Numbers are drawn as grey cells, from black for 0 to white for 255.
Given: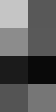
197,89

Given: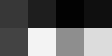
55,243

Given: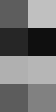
93,15

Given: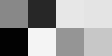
136,244

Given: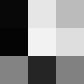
8,242,129

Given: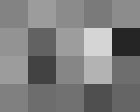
131,98,134,79

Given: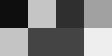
14,68

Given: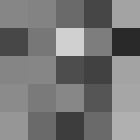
134,119,77,85,176

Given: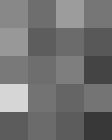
136,93,126,116
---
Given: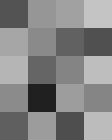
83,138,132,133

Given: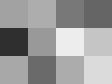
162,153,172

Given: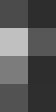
75,87

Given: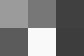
155,249

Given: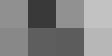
144,94

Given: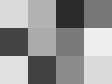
218,171,140

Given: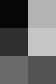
6,197

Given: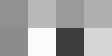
145,251

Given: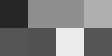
38,81
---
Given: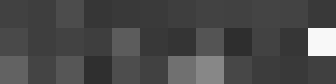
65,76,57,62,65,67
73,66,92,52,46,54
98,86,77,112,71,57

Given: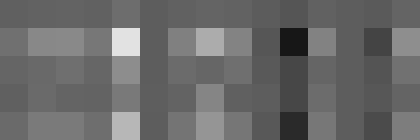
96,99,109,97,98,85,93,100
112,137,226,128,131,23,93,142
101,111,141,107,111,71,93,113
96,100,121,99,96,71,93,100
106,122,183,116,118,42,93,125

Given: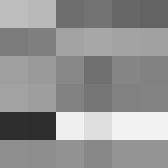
190,110,103
123,162,162
159,136,133
162,130,129
46,239,242
143,146,148

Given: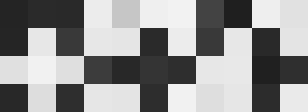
36,41,198,242,31,225
37,57,229,236,231,228
224,223,40,46,232,47
40,46,228,241,230,234

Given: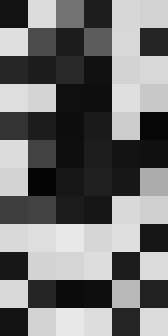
18,115,215
223,28,216
38,41,211
222,15,223
51,13,204
220,14,19
211,23,23
62,27,217
217,232,222
23,213,27
216,11,185
18,232,36

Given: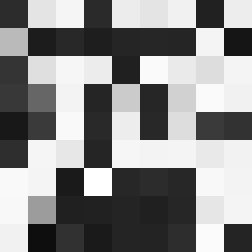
44,245,236,241,237
186,40,37,37,21
52,246,32,234,244
56,243,203,209,241
24,249,237,221,50
46,231,246,244,242
249,26,39,39,243
248,32,36,38,244
241,49,36,45,36
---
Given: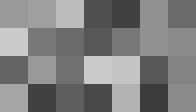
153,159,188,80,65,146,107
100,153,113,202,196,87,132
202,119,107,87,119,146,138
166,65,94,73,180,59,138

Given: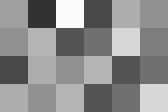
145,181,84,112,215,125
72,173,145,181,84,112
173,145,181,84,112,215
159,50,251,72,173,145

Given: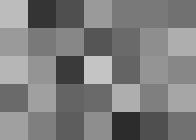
106,160,100,106,174,127,166
182,148,58,196,100,148,135
160,127,93,142,44,79,113
154,121,135,85,106,142,174
188,52,79,154,121,121,113

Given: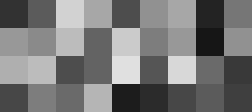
175,188,77,99,224,85,216,106,57
152,138,188,99,203,125,152,22,145
71,125,106,181,28,43,71,91,63
50,91,210,167,77,145,167,35,118

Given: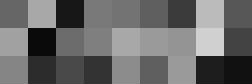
102,168,23,121,115,95,59,187,87
133,44,73,51,140,95,154,29,17
161,10,108,127,168,154,148,208,67

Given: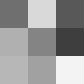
111,217,88
183,161,243
176,132,62

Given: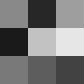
26,194,230
121,93,66
137,39,158

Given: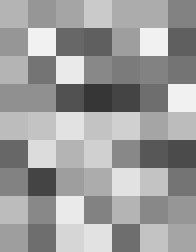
150,241,103,95,158,241,95
103,220,180,208,136,87,75
188,195,226,195,208,165,188
180,150,165,202,172,172,130
144,144,81,54,68,110,241
188,136,234,130,180,136,150
180,116,234,136,123,130,116
158,110,214,226,110,195,165
130,68,158,172,226,195,116
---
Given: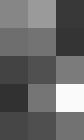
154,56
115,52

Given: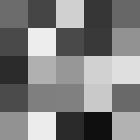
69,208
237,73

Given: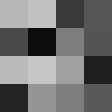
194,57
13,125

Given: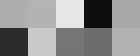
179,230
201,117

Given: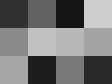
98,20
193,184

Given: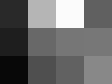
181,251
104,118

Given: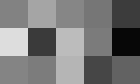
165,134
58,188
